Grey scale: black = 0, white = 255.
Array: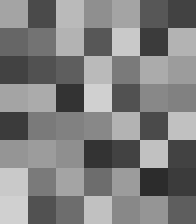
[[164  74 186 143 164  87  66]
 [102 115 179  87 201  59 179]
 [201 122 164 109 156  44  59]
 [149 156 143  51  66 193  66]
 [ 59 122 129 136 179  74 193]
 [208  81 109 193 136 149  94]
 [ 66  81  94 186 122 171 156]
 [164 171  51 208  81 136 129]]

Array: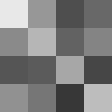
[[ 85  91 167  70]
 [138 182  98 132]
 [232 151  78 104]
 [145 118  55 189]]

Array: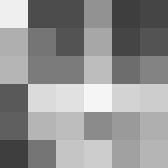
[[ 89 219 225 245 211 205]
 [ 62 117 197 205 161 181]
 [ 95 181 189 139 154 175]
 [181 123 123 189 109 131]
 [175 117  83 167  69  83]
 [239  76  76 146  62  69]]

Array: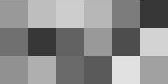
[[153 190 205 183 124  55]
 [145 175 106  90 225 161]
 [112  55  98 153  77 211]]

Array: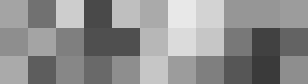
[[164 113 205  73 191 170 232 211 150 150 156]
 [170  93 135 105 142 198 156 127  86  58 142]
 [142 164 127  79  79 183 219 198 120  65  99]]

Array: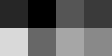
[[217 103 166 137]
 [ 38   0  85  58]]
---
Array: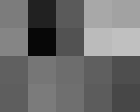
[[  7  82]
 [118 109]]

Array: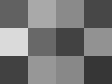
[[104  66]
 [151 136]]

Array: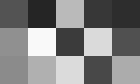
[[249  59]
 [176 219]]

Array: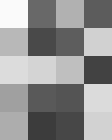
[[ 73  93]
 [212 191]]

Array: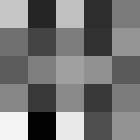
[[ 67 125]
 [126 160]]

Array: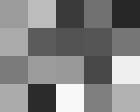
[[ 91  82]
 [156 153]]

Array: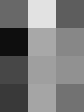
[[168 135]
 [159 145]]

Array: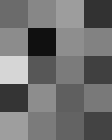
[[ 16 142]
 [ 87 123]]

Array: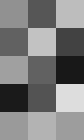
[[194  66]
 [ 97  24]]
